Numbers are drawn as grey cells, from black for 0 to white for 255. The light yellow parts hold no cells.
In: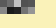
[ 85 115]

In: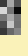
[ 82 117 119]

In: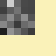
[ 70  71  94 106  30]

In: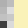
[189 184]

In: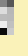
[ 87 220]

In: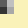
[192  52]

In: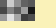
[ 88 158 165]

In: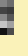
[108  68]
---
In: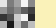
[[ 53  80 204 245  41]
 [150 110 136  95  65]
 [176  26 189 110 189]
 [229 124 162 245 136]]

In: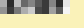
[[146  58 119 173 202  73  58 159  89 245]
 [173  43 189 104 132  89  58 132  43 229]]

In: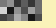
[[ 66  93 171 134  23  78]
 [121 146  54  93  54 109]
 [211  23 146  78 159 109]]

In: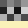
[[ 33 193  19 208]
 [ 91 134 106 150]
 [177  62 164  75]]

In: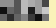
[[ 16 100  84 186  30 157 200]
 [100  44 100 131  59  16 116]
 [143 143  84 186 171 157  71]]

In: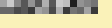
[[103 103  74  87  58 163 147  74 176  58 116 103 163  58]
 [163 202 132  87 147  87 176  87 202 190  31 147 132 116]]

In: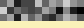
[[100 162  29  69  69 193 100 162 136 205 148 124]
 [112 162  29 178 100 148  69  43 112 178 148  85]
 [205  56 112  85  69  85 162 124  14 136  29   2]]
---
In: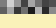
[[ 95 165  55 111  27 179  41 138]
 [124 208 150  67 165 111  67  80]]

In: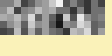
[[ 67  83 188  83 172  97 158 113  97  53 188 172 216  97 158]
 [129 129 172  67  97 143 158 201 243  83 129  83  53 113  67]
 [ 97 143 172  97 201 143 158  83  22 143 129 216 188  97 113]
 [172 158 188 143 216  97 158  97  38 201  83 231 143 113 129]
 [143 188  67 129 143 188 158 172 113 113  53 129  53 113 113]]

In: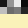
[[190 107 121  37]
 [ 23 149 234  11]]

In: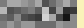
[[182  81  93 109 124  93 195  69 152  45  57]
 [109  93 137  81  69  57 210 168  69  20 137]
 [124 152 124 152 152 109 109 109 152 137 137]
 [124 168 168 152 137 168  81 109 137 168 124]]

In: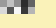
[[217  85 247  56 181]
 [154 193 142  44  99]]

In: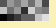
[[  5  33  58  97  97 195 223]
 [195 111 152  46 207 137 123]
 [ 85 152 123 164 111 180  73]]
